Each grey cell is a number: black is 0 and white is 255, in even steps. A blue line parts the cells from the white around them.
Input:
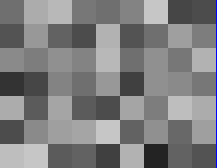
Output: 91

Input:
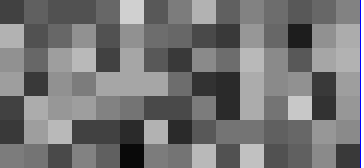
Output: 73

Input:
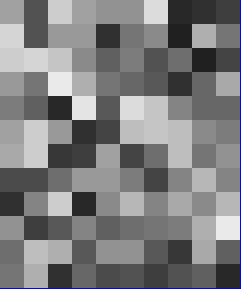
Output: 48

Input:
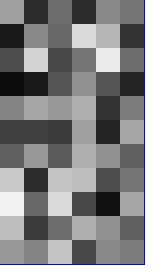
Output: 196

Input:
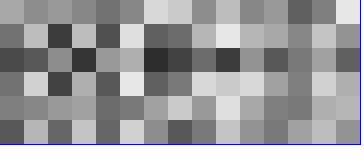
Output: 102

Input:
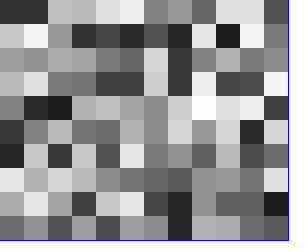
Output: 82

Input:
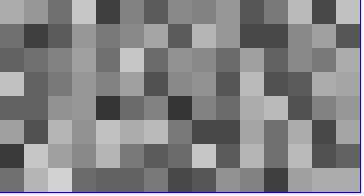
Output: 211
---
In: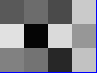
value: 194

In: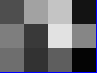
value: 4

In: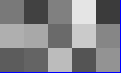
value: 147

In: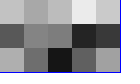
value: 161

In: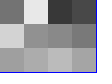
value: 165

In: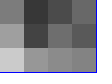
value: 131

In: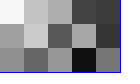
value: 117

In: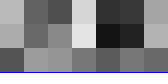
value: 106

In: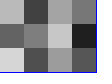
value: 86

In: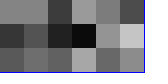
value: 140
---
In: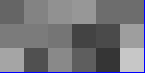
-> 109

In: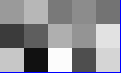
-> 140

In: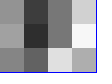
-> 119

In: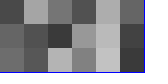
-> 173

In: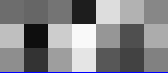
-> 178

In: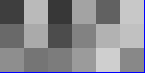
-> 97
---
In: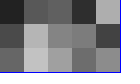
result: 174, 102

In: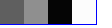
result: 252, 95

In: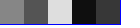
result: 55, 134

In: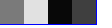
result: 63, 122

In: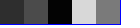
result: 122, 46

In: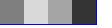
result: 52, 127

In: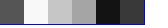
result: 57, 85

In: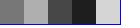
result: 213, 119

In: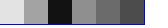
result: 76, 227

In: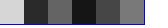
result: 121, 214
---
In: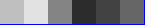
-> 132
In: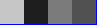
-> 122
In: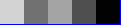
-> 164
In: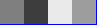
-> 234
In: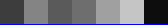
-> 89
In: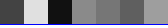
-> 17
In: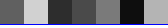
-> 45
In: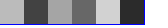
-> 165
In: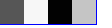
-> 2
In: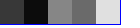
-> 134
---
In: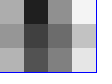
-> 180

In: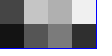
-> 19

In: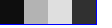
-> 14

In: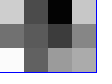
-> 251

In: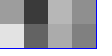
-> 227

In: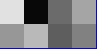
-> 151

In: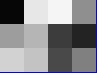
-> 210
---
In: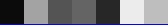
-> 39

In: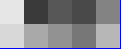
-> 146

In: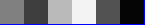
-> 243

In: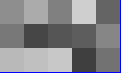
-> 200

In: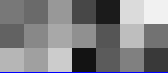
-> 91

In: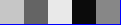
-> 233

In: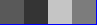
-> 52

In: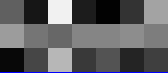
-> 83
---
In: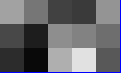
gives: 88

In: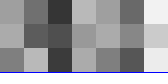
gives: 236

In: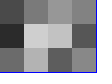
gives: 136

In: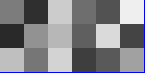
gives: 161

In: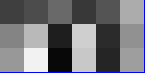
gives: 158

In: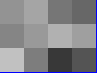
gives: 84

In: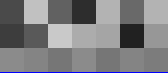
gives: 124

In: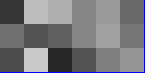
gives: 148

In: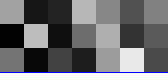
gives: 74

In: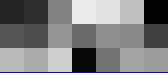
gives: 156
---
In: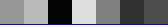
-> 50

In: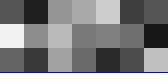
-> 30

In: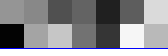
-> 32

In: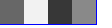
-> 103

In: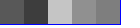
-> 88

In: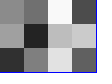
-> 48

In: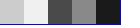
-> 74

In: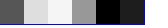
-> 29

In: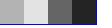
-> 101
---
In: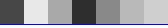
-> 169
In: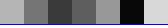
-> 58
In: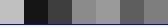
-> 63
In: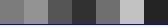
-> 84
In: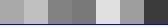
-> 129
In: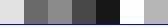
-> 139
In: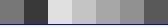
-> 223
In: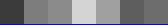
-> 139
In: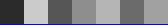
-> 86
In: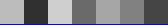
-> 207
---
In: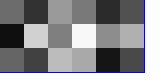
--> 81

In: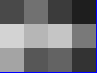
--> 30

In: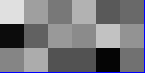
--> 105

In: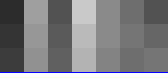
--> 82

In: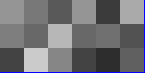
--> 170

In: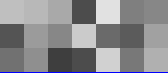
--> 135

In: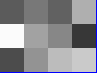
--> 175

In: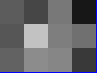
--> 23
